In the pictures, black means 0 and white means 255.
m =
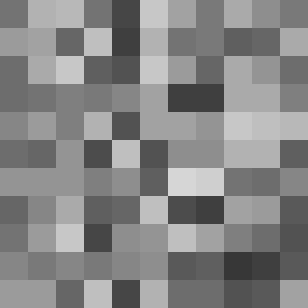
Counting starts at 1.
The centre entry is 82
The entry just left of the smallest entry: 95
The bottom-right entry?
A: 162
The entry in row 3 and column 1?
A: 109
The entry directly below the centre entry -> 95
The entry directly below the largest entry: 76
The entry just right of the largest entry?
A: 207
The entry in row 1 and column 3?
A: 184
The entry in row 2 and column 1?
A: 155
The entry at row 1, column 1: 115
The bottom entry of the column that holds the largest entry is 109
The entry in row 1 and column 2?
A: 178
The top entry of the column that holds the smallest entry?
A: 170
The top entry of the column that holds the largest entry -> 162
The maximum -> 214
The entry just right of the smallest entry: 63
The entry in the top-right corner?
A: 121
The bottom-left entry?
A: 155
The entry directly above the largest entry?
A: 142
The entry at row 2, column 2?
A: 162
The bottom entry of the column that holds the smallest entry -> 82
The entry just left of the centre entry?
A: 191
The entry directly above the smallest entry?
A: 127
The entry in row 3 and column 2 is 170
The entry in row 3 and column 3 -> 199
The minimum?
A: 55
